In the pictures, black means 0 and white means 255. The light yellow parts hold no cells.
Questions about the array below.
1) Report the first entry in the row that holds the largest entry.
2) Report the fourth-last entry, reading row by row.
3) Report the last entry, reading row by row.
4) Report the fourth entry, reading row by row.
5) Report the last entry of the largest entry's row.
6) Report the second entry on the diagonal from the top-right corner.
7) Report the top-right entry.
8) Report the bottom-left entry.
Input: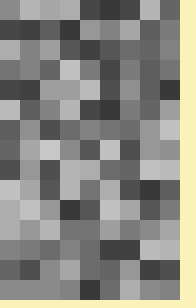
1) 101
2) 108
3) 130
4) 173
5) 144
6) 94
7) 101
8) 138

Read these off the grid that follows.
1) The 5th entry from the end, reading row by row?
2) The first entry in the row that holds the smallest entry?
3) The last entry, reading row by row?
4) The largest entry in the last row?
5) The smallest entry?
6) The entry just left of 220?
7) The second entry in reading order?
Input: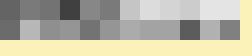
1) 163
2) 100
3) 128
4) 183
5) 64
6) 197
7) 122

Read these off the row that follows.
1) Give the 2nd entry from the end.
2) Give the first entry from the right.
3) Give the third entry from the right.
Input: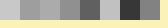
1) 55
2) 130
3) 193

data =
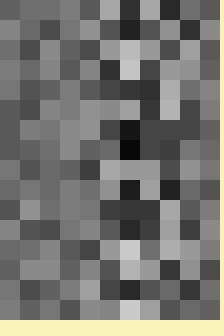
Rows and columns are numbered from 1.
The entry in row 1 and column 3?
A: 111
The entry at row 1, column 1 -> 97
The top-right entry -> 89
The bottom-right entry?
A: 97
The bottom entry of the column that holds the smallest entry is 202
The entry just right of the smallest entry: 69
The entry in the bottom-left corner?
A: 124
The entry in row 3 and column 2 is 76
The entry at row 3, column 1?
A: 111
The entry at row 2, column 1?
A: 132
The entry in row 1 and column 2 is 111
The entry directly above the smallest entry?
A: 22
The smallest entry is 8

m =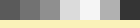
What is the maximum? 245
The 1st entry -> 90
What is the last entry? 52

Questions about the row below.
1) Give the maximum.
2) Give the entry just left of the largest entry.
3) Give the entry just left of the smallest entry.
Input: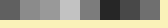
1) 194
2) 153
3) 124

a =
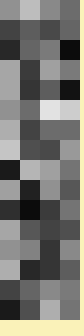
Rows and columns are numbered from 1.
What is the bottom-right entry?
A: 116
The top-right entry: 108
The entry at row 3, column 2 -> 101
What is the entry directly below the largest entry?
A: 108
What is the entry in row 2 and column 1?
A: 67
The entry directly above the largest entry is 93
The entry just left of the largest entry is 108
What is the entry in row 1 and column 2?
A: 189
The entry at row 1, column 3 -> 137
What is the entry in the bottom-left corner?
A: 26
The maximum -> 226
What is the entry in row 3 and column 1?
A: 40
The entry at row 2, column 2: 93
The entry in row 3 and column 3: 122
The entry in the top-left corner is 145

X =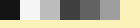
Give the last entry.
158
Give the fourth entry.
64
